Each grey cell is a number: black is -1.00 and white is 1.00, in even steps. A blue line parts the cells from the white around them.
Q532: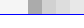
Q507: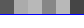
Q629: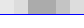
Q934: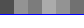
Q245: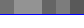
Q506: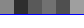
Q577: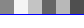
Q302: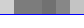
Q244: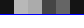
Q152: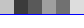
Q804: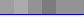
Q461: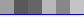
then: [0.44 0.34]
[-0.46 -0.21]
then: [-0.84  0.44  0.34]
[-0.46 -0.21]
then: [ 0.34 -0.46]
[-0.21 -0.84]
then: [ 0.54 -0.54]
[-0.30  0.25]
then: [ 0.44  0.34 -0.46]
[-0.21 -0.84]

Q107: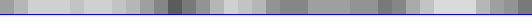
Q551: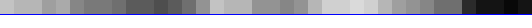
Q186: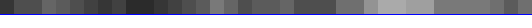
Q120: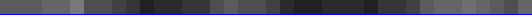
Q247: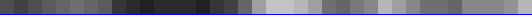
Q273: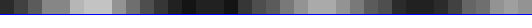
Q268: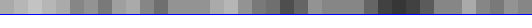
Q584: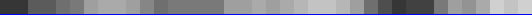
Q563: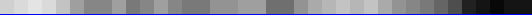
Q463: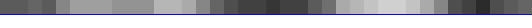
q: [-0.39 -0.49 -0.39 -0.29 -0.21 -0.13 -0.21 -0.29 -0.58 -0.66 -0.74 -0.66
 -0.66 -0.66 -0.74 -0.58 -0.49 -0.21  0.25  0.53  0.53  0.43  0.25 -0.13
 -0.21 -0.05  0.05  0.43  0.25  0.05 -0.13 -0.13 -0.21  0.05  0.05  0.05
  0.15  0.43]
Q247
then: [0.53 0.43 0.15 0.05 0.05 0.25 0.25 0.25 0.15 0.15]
[-0.05  0.05]
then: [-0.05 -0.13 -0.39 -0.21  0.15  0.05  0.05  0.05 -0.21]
[-0.49 -0.58]
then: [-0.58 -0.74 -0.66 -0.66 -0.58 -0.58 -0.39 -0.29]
[-0.39 -0.39]
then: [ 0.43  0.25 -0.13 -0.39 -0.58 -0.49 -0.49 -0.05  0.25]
[0.15 0.33]
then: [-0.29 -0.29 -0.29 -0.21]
[-0.21 -0.05]
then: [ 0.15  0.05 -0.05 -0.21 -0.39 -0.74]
[-0.84 -0.94]

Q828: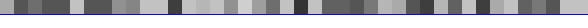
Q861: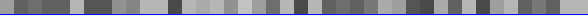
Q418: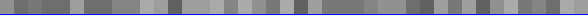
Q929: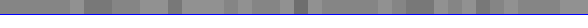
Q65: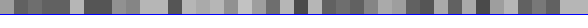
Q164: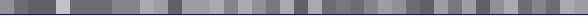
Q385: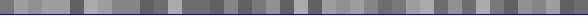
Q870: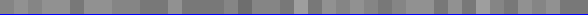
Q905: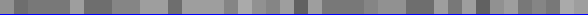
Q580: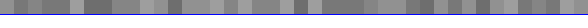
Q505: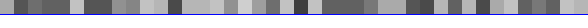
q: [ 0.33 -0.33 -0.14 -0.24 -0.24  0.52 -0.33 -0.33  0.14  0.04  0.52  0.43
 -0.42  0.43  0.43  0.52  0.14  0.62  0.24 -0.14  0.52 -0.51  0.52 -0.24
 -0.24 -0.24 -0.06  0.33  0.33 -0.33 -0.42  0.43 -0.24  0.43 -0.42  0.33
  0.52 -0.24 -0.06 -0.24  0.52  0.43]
Q505
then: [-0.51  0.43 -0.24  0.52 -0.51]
[0.33 0.52]
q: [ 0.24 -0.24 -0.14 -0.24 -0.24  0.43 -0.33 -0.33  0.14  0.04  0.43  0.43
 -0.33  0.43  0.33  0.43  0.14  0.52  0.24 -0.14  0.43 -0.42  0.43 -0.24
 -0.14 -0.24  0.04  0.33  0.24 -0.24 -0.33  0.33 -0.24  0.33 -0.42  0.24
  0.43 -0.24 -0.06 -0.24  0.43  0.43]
Q65
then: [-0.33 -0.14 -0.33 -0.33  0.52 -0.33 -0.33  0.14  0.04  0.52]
[ 0.52 -0.51]
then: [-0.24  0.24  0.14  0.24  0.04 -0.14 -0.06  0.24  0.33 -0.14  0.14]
[-0.14  0.33]
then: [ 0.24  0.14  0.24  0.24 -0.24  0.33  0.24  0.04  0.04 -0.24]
[-0.14  0.33]

